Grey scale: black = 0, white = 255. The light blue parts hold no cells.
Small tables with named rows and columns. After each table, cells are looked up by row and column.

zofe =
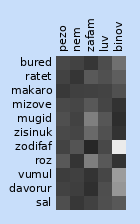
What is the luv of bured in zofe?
77
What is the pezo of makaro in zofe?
57
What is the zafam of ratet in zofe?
89
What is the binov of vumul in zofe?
156
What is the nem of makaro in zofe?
64
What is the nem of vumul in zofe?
64
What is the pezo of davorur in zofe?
66
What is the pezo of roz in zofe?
88
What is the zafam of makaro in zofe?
65
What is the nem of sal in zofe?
55
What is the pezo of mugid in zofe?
79
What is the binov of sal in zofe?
88
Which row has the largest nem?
zodifaf

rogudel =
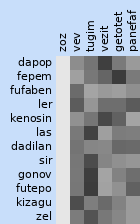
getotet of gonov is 130
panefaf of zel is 155
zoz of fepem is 230
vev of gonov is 120
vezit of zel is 120
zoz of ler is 230
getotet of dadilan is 104
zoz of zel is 230
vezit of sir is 133
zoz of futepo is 230
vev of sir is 119
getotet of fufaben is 158
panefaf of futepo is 97
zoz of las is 230
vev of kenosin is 145
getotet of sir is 144

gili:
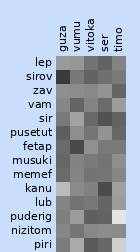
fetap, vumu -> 73
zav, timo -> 101
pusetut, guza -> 94
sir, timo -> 98
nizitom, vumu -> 117
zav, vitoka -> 136
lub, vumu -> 115
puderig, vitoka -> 95
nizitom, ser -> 140
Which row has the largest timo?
puderig

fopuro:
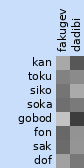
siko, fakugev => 117
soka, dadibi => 122
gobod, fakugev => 195
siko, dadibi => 170
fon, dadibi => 147
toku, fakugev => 130
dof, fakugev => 161
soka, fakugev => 111
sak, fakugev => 107
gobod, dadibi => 61
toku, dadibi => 139
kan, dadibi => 87
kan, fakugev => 168
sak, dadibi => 149
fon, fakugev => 104
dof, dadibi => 120
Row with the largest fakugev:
gobod

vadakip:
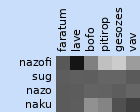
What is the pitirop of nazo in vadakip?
98
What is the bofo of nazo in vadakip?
99
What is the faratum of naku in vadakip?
91
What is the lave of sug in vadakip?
95
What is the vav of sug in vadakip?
90
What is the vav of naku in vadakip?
63
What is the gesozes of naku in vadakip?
80
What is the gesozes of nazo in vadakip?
93
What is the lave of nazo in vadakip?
92
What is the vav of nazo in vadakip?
101
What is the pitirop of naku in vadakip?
132
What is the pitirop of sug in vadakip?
101
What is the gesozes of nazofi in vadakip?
204
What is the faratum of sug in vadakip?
93
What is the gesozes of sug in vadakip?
101
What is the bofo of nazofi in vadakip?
128
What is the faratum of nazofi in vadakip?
88
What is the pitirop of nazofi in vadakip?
192
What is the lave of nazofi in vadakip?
21
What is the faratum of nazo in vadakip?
91
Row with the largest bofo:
naku

